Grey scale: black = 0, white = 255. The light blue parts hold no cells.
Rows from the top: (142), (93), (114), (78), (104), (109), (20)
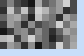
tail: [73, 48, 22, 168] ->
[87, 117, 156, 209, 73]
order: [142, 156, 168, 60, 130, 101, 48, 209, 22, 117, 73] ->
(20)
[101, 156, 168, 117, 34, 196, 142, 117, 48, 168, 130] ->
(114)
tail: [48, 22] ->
[168, 87, 117, 156, 209, 73]
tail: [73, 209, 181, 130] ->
[156, 48, 73]
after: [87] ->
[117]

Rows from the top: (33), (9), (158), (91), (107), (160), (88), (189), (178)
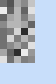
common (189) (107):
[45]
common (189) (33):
[166]
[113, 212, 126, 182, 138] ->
(160)
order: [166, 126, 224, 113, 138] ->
(88)
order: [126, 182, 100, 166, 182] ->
(158)
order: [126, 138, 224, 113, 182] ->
(178)

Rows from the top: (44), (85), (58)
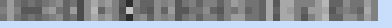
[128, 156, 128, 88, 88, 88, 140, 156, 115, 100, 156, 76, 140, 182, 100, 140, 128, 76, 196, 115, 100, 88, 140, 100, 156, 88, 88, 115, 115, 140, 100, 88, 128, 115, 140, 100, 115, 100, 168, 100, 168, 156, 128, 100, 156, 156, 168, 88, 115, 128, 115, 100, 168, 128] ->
(85)
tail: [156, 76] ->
[140, 182, 100, 140, 128, 76, 196, 115, 100, 88, 140, 100, 156, 88, 88, 115, 115, 140, 100, 88, 128, 115, 140, 100, 115, 100, 168, 100, 168, 156, 128, 100, 156, 156, 168, 88, 115, 128, 115, 100, 168, 128]
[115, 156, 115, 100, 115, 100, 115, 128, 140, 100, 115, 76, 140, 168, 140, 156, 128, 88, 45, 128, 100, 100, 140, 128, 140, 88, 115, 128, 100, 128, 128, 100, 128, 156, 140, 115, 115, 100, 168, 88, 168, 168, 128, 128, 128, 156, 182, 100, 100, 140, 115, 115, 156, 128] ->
(44)

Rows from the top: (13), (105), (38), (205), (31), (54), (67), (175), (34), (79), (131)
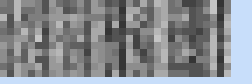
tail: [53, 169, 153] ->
[83, 96, 141, 183, 96, 141, 126, 53, 126, 126, 169, 53, 197]
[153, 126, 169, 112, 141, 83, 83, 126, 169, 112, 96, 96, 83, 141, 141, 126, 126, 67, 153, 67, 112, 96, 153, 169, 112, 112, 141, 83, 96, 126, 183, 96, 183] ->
(67)
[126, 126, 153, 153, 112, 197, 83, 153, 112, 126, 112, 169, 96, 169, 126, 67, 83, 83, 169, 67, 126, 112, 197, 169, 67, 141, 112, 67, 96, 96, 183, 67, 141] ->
(54)
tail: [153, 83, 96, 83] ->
[83, 67, 96, 169, 83, 169]

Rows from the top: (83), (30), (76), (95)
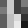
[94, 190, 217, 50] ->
(76)
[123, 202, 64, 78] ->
(30)
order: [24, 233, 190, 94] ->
(95)
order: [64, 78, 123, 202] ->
(30)
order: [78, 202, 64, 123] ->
(30)
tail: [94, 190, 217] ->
[50]

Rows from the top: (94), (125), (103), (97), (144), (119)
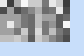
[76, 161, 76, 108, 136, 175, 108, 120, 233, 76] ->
(125)
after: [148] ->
[92]
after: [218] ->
[120]
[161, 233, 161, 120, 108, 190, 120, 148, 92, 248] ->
(97)

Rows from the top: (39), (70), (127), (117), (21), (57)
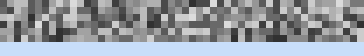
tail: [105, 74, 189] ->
[150, 90, 121, 90, 189, 121, 105, 204, 105, 105, 62, 162, 137, 121, 74, 137, 162, 189, 90, 121, 74, 121, 150, 90, 204, 150, 204, 105, 121, 105, 189, 121, 90, 150, 150, 105, 74, 204, 137, 204, 90, 189, 176, 204, 176, 189, 105, 176, 189]
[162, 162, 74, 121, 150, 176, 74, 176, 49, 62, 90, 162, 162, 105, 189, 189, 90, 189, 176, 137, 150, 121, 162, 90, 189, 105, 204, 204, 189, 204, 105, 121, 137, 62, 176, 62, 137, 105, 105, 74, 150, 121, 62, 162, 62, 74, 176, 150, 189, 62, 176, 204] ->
(21)
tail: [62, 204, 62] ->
[162, 74, 105, 137, 204, 189, 74, 105, 137, 204, 121, 49]
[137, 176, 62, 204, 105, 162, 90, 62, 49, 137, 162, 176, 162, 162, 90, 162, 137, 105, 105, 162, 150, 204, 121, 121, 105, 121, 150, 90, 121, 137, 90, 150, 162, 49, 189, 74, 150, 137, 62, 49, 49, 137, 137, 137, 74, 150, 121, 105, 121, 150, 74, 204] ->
(57)

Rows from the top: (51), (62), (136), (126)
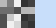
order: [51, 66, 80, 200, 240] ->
(136)
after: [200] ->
[240]

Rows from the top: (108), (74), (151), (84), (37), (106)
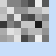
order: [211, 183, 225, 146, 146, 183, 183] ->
(74)
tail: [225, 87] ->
[71, 158, 131]
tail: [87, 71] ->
[158, 131]

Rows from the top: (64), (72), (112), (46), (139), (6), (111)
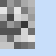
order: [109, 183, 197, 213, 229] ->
(6)
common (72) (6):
[229]
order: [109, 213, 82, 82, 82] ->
(139)

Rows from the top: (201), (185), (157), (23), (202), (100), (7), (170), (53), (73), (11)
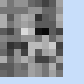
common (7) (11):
[118]
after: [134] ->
[118]
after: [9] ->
[91]
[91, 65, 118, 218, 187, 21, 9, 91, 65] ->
(202)
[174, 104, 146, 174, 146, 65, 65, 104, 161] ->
(53)
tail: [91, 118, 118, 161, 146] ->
[118, 161, 118]

